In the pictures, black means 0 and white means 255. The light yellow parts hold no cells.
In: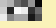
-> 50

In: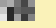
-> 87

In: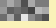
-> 185

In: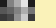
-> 173

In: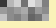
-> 155

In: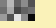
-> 98

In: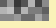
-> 124
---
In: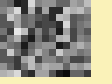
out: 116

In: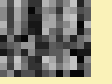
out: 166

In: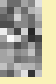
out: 179

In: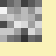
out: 74

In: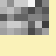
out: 190
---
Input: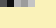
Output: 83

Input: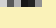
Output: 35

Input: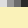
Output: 108

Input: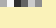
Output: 100

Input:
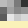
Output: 91

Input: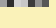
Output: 59

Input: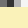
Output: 113

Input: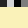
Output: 35

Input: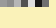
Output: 81
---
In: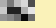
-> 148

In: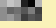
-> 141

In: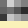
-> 57

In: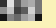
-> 22

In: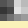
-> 83

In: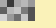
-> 212

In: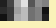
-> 18
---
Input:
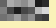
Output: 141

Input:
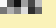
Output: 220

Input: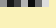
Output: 11

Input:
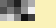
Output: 134

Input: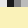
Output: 25

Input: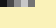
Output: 144

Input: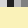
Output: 32

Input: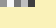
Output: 119
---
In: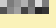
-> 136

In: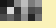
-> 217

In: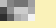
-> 146

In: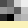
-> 137

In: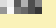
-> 248

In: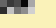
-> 193

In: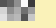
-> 143

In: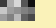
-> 157

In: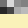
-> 70

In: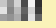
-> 134
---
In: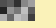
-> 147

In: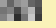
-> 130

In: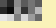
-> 11

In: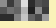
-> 112

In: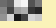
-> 67

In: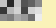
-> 184

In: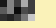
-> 132

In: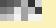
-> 136

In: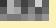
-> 177
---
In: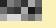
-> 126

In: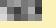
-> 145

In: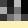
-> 23

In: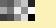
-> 91

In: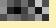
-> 94

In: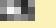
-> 171

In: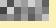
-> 81

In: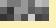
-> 122

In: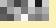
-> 137
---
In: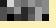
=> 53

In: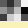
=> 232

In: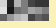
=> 180

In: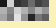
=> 225

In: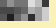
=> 102

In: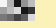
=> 67
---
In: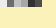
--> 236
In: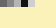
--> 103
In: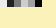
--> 235
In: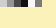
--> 206
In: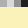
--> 175
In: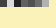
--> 65
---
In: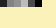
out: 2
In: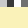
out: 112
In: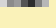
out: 183
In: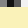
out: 242
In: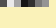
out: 148
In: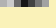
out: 162
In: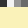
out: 106
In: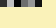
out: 18
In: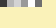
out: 111
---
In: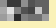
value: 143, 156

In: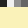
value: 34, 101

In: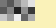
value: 117, 172

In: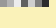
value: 152, 43

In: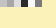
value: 195, 123

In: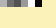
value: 180, 8
